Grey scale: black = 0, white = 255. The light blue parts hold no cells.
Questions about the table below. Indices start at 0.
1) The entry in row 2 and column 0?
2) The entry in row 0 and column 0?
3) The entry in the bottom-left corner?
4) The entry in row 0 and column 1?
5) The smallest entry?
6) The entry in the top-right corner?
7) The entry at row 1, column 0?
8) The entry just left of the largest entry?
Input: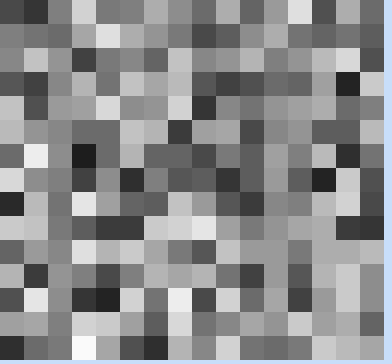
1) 135
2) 73
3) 47
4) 53
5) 29
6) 107
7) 127
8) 121

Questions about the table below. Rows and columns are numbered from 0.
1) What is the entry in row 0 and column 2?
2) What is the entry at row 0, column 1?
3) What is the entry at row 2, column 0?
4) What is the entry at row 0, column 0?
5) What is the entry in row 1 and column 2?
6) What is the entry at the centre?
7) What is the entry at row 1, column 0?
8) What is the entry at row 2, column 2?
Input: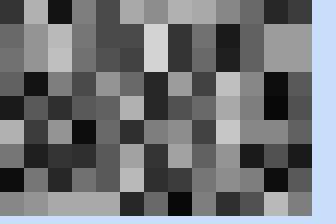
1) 19
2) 177
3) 113
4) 52
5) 185
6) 38
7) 105
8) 192

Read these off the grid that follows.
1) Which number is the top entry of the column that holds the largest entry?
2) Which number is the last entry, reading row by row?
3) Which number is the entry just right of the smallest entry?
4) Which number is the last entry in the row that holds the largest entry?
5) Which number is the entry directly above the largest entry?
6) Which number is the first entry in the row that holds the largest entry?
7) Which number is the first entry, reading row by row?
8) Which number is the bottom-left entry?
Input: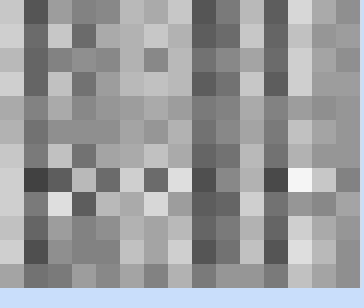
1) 215
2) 143
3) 93
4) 130
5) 178
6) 207
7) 199
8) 164

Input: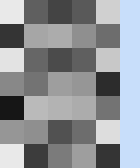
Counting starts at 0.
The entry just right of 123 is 158
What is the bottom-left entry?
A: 233
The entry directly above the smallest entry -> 136
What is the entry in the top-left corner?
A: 233
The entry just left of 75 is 102
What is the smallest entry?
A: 22
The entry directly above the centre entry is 75
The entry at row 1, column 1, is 166
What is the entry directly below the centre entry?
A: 179
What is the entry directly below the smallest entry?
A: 150

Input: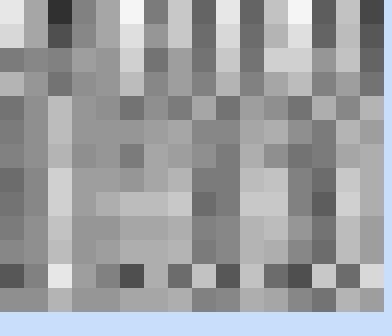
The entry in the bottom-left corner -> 143
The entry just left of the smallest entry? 166
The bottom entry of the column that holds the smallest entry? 180
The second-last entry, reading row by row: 180
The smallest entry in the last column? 71
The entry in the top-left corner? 231
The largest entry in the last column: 216
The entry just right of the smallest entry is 129
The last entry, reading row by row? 158
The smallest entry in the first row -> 48
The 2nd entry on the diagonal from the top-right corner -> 188
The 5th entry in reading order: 166
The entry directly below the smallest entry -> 79
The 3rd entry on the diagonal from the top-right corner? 150
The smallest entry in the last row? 115
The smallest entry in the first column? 87
